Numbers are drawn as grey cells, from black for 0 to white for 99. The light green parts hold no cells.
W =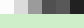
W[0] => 98
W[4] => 34
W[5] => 13

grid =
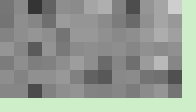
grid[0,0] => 46
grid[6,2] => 29
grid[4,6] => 55
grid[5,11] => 44
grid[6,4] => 55
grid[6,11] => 58
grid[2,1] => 55
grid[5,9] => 54
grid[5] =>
[55, 51, 56, 56, 59, 50, 38, 34, 53, 54, 45, 44, 31]
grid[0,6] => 64
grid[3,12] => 56
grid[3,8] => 55
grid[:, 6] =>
[64, 58, 59, 55, 55, 38, 51]
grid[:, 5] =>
[54, 58, 59, 54, 61, 50, 57]
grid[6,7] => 50
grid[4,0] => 48
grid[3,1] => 52
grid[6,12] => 45
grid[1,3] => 43
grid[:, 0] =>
[46, 45, 51, 58, 48, 55, 52]
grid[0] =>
[46, 53, 20, 38, 55, 54, 64, 68, 50, 30, 58, 64, 80]
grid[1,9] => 41
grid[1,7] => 54

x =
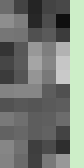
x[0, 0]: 42
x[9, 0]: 38
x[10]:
[52, 44, 24, 29, 18]
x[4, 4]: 77
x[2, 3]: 35
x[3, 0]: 20
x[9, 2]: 36
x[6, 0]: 51
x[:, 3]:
[26, 30, 35, 49, 52, 47, 36, 35, 37, 38, 29, 47]
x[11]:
[51, 41, 25, 47, 59]
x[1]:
[55, 49, 15, 30, 6]
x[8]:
[47, 43, 36, 37, 42]
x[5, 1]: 33
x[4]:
[27, 35, 64, 52, 77]
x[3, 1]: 34

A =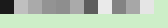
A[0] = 10
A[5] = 66
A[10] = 89

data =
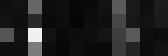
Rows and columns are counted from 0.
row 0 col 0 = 6
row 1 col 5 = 2
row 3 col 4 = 3
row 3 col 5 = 6
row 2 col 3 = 7
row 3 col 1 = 6
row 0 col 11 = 11
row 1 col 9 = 9
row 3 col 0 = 6
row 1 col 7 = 6
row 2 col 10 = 6
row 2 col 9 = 35
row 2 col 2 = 93
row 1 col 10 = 7

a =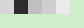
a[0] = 83
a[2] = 74
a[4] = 91

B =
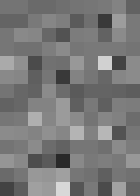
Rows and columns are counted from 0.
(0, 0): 45
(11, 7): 49
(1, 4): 49
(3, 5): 46
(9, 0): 54
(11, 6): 47
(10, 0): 45
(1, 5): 35
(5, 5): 51
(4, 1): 56
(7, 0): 38
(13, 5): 33
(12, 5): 46
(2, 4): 32
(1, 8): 61
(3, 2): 44
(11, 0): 58
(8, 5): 54
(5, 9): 54
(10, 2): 54
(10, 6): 46
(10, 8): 54
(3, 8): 47
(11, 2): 30
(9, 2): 51
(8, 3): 52
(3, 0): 46
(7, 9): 48
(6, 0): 45
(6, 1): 40
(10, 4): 38
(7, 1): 40
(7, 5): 37
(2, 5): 48
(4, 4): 43
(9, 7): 71
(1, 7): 22

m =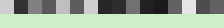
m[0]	80
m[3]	35
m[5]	36
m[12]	38
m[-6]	13
